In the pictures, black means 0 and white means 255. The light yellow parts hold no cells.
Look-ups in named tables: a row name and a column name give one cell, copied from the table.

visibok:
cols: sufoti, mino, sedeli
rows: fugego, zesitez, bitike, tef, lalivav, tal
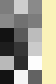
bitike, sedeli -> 188
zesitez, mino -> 113
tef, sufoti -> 29
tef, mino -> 54
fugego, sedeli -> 138
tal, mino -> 245
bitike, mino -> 90
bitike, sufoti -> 18
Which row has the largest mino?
tal

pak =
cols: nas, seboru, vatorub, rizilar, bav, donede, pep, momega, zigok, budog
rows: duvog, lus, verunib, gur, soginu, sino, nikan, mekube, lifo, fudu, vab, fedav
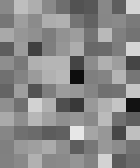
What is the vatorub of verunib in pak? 144
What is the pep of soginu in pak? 140
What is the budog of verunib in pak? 115
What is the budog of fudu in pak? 191
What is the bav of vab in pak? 143
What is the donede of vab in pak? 93
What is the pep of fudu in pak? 165
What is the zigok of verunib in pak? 128
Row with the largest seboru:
duvog

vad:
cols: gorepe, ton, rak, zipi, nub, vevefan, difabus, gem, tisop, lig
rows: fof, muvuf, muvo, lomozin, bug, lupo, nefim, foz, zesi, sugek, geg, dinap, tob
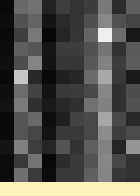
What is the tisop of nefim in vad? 48
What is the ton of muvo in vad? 63
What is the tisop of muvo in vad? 108
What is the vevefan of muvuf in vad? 52
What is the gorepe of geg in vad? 20
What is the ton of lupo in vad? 197
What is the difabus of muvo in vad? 100
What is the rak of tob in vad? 60
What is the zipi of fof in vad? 34
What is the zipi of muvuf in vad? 20
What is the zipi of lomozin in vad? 21
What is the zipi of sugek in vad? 19

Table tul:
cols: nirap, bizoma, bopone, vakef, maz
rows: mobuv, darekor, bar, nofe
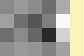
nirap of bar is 110
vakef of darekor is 127
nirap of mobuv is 138
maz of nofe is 163
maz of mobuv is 170
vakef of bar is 40
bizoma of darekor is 112
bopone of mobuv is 140
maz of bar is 210
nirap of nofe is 143
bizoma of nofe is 154
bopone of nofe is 149
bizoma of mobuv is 154

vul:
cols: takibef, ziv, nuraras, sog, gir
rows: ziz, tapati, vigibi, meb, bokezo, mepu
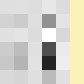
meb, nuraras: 225
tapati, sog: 146
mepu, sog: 187
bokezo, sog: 35
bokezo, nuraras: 226
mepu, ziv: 213
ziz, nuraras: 221
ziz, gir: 220
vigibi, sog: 255
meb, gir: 235
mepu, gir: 224

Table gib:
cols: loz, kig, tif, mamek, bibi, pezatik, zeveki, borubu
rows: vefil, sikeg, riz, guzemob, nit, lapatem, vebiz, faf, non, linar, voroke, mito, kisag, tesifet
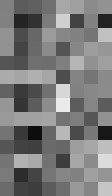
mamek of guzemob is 139
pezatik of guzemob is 135
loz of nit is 85
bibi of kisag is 134
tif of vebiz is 74
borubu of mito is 220
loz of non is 154
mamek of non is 165
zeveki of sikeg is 130
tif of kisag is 68
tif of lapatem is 176
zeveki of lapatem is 117
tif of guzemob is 105
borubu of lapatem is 138
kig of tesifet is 65

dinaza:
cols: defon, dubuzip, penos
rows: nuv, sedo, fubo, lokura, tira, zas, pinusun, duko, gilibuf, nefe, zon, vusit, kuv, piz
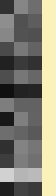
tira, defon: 33
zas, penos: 103
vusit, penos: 112
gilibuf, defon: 24
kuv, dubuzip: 181
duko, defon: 126
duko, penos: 98
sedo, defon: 142

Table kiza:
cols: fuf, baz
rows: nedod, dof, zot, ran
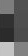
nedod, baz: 80
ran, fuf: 196
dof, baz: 79
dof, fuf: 49
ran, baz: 130
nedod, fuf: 125
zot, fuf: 43
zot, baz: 76

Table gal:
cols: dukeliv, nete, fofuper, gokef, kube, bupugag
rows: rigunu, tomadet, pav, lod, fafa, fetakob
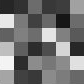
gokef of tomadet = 104
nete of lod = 95
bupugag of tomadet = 108
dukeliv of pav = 97
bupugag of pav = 89
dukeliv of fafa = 243
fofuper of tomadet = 64
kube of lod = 214
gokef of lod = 78
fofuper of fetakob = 57
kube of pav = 128
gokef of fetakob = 139
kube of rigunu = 61
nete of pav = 128
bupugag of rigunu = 161
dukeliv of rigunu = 38
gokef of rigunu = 56
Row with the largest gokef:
pav

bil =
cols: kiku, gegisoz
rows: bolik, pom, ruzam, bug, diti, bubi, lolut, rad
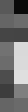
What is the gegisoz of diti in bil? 218
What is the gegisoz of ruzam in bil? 68
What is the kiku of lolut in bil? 61
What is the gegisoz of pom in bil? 108
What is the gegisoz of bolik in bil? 10
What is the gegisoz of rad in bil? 106
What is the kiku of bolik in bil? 89
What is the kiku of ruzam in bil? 69
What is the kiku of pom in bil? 101
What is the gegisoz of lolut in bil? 127
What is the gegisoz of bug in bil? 217
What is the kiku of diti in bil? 108
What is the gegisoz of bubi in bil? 223
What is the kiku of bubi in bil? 77
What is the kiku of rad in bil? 101
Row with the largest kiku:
bug

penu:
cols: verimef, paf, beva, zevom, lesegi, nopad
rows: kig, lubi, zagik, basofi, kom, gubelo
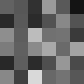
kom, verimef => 40
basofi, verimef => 124
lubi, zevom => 82
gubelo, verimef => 136
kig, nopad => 20
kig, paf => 87
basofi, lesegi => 106
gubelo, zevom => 104
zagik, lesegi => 115
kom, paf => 94
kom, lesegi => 151
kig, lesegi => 89
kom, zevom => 79
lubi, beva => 43
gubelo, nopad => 87
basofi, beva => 138
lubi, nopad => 83
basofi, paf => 96
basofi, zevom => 169
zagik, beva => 188

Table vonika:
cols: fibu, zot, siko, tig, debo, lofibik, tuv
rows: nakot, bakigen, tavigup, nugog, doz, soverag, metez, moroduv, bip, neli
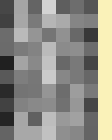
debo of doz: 104
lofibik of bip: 161
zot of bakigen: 167
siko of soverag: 119
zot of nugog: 123
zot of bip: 167
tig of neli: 193
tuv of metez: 121
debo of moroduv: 113
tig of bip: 189
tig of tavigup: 117
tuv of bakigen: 128
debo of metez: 109
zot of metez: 116
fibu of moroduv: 66
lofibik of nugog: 142
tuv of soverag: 103
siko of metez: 118

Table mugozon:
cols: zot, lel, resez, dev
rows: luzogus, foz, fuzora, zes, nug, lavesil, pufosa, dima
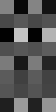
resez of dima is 33
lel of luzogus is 8
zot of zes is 79
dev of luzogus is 19
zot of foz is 73
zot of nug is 123
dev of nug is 37
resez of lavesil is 91
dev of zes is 94
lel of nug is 24
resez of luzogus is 132
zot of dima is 31
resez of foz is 72
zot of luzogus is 132
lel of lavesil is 64
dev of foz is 82
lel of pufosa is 70
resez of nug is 124
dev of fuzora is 179

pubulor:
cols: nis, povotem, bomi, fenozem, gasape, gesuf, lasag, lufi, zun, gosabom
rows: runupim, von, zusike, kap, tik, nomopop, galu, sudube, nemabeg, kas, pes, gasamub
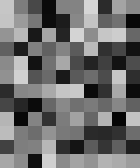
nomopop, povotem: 209
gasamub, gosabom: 156
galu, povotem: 135
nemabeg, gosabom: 195
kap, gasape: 132
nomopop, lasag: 109
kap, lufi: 49
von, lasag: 196
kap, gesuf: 91
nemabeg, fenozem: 50
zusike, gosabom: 103

